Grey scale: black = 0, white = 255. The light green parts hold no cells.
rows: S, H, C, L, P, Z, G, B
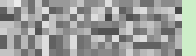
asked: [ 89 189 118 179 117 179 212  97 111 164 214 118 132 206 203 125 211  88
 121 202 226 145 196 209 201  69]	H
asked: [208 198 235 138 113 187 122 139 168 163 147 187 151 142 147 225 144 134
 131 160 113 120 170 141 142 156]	S
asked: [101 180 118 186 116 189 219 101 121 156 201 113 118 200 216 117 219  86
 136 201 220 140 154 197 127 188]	Z
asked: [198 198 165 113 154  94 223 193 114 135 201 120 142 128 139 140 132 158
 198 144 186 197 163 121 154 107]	L
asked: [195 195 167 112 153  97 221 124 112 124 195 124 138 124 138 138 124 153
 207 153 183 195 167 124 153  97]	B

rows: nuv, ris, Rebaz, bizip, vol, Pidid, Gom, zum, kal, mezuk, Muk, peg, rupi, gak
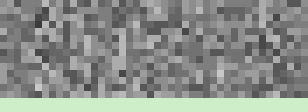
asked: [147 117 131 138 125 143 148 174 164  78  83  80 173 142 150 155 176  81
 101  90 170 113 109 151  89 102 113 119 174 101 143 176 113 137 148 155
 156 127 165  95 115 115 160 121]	Muk
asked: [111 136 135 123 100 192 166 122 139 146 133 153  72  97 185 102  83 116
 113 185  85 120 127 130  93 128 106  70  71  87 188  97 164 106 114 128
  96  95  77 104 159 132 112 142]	rupi

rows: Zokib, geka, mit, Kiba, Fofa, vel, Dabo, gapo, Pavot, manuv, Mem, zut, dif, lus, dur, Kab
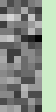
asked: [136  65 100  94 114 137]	Zokib
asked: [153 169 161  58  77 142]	zut
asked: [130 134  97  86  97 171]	Mem
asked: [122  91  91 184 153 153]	dif

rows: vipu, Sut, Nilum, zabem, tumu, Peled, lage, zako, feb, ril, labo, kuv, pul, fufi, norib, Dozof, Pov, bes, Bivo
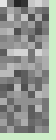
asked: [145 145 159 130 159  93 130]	zabem
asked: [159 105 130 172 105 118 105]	bes
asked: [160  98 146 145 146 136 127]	norib

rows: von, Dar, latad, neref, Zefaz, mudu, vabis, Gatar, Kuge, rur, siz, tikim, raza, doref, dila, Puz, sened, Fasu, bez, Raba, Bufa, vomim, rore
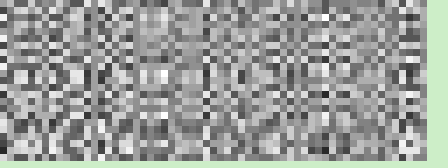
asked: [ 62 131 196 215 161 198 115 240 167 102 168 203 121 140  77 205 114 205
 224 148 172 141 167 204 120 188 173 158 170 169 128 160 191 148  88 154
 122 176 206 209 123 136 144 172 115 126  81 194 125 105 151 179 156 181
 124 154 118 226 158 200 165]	Dar
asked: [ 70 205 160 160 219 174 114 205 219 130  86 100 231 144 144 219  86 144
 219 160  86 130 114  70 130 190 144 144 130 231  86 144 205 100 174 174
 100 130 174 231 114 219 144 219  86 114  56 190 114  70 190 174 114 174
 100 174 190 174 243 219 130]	Kuge
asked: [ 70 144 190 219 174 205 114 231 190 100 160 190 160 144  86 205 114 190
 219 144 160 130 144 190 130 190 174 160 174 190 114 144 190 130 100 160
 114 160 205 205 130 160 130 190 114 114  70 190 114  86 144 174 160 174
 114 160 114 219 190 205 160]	vabis

